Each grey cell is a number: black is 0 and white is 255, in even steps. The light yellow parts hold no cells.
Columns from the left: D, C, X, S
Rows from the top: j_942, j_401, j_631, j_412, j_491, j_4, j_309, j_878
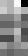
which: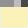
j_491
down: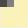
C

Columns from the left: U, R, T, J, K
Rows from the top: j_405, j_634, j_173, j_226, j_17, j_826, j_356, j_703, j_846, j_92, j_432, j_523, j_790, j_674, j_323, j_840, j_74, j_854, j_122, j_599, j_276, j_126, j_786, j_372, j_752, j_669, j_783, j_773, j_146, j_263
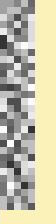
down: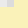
K
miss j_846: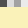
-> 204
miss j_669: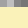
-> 175
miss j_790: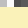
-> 66

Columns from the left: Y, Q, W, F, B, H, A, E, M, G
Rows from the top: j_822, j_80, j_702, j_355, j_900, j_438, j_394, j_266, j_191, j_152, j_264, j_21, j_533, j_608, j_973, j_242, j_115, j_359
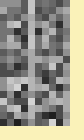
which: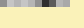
j_21
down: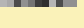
A
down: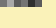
W
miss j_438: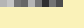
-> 129
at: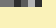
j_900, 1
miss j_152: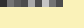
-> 157
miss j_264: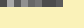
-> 61

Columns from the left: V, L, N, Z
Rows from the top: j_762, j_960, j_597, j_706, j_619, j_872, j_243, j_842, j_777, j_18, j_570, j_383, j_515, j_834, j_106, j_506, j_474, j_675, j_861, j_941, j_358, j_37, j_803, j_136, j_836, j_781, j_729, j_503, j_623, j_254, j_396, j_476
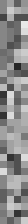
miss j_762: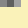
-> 147
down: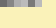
L
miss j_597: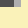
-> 68
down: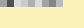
L

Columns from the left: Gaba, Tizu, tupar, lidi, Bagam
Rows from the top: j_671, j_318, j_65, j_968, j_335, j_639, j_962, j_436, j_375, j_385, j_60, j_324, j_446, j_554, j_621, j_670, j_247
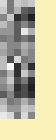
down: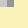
Tizu
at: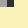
j_446, 2
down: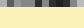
Bagam
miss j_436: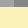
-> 107

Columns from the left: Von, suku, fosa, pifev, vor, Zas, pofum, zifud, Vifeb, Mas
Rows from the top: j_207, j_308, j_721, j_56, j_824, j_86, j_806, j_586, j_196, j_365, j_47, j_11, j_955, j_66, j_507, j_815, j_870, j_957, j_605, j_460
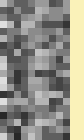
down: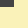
Vifeb
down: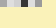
Von
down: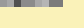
pofum
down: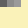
vor
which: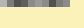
j_86
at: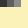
j_870, 4
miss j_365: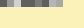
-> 108

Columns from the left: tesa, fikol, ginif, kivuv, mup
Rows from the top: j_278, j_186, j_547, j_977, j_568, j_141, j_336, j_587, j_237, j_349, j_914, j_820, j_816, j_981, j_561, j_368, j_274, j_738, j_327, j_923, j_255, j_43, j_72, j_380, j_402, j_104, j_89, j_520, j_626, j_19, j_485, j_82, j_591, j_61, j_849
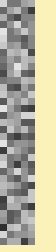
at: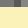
j_141, 2
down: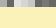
tesa
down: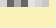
tesa
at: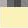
j_547, 1

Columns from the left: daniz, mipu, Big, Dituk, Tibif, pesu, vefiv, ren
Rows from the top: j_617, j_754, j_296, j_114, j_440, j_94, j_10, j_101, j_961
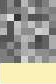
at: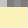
j_754, 5
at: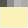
j_94, 2
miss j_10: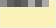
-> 110
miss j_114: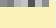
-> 155
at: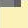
j_961, 1

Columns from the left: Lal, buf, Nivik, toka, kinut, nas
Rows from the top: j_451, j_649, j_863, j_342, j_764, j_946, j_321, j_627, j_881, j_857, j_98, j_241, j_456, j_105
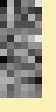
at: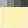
j_241, 2
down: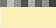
kinut

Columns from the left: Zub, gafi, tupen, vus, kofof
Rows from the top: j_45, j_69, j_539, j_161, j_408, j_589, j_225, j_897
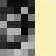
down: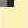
tupen
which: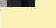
j_161
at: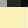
j_161, 1
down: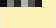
tupen

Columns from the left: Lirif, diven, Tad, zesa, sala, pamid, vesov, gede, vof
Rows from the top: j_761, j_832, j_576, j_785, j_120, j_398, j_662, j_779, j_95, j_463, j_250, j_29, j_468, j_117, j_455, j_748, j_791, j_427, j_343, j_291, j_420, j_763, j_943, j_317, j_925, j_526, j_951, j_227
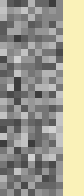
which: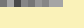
j_763
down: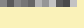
Lirif
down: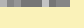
vesov
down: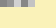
Tad
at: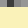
j_29, 2
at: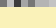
j_468, 1

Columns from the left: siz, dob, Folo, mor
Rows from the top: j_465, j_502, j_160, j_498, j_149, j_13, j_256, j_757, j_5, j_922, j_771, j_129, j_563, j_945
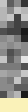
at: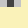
j_160, 2
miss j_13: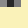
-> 153
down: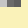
mor
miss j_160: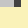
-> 182
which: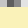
j_5
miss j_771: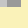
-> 166
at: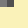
j_922, 3

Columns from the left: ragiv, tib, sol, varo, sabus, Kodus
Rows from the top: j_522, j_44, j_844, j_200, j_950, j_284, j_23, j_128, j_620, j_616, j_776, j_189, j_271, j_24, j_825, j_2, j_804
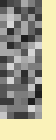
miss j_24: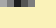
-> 141
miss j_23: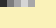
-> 85
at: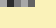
j_950, 1
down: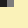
varo
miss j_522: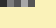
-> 73
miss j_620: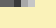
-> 184

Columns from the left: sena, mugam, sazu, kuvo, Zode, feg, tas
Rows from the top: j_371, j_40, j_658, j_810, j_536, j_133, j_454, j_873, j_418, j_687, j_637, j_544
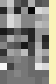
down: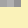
tas
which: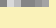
j_658

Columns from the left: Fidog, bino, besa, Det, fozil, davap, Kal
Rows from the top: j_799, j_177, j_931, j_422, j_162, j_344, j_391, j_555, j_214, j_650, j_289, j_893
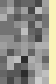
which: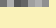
j_650
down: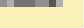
bino
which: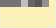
j_162
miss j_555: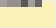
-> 129
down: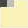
davap

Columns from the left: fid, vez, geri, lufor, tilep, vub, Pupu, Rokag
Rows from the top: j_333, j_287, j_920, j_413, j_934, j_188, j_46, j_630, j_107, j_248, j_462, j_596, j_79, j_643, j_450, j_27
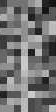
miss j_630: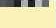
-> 46
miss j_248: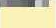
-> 129
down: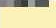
vub

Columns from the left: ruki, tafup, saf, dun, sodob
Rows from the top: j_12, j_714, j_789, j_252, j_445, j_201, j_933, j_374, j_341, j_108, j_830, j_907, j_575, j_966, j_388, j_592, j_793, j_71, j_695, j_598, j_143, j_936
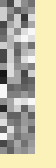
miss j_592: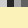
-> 180
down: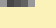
dun
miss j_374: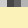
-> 194
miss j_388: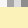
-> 234
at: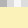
j_201, 2
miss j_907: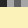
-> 85

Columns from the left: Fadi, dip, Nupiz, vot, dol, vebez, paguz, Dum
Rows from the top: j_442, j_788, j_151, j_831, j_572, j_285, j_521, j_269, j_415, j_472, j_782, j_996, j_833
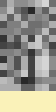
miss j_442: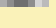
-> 157
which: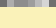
j_442
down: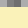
vot
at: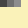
j_782, 1
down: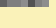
dip

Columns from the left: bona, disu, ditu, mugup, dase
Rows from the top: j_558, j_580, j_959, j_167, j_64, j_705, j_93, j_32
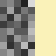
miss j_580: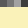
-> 73
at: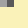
j_32, 2
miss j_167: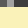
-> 105
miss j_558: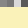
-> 33
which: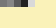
j_558
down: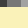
bona

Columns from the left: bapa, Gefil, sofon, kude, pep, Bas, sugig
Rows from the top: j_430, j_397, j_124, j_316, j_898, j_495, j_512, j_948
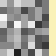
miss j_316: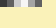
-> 234
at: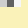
j_316, 1

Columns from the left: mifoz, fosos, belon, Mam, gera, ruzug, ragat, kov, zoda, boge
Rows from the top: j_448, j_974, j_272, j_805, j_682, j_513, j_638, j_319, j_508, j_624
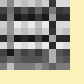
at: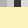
j_448, 6
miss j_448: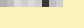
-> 136

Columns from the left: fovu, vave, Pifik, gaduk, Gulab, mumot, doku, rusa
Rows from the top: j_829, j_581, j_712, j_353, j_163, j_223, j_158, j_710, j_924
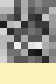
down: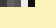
mumot
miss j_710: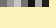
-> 126
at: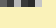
j_712, 2
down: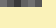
Gulab

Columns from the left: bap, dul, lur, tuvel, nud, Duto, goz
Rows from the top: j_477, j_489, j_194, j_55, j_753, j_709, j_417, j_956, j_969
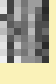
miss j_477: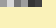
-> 170
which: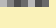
j_753
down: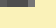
Duto
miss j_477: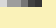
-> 170
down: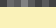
dul
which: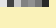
j_417

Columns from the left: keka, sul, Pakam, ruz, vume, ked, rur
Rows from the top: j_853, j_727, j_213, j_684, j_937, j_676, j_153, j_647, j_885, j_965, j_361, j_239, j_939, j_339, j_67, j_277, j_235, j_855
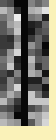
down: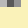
keka
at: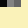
j_853, 4
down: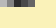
ked
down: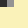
ked

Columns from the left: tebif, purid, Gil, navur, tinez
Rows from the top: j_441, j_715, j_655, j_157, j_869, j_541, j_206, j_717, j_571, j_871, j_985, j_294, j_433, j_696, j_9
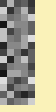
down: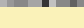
navur
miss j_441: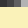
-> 81
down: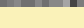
Gil
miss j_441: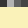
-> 81
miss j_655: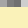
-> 152

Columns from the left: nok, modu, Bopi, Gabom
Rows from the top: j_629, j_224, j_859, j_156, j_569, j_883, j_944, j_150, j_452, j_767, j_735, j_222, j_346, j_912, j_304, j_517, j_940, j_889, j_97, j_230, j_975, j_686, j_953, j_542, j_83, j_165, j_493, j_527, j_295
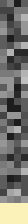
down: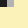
Bopi
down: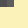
Gabom
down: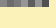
nok
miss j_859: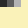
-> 134
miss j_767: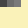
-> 53
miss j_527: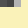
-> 164
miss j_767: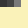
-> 108

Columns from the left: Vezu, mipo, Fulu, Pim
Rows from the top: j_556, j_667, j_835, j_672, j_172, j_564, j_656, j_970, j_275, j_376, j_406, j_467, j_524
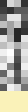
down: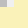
Vezu
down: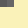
Pim
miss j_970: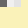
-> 253
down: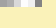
mipo

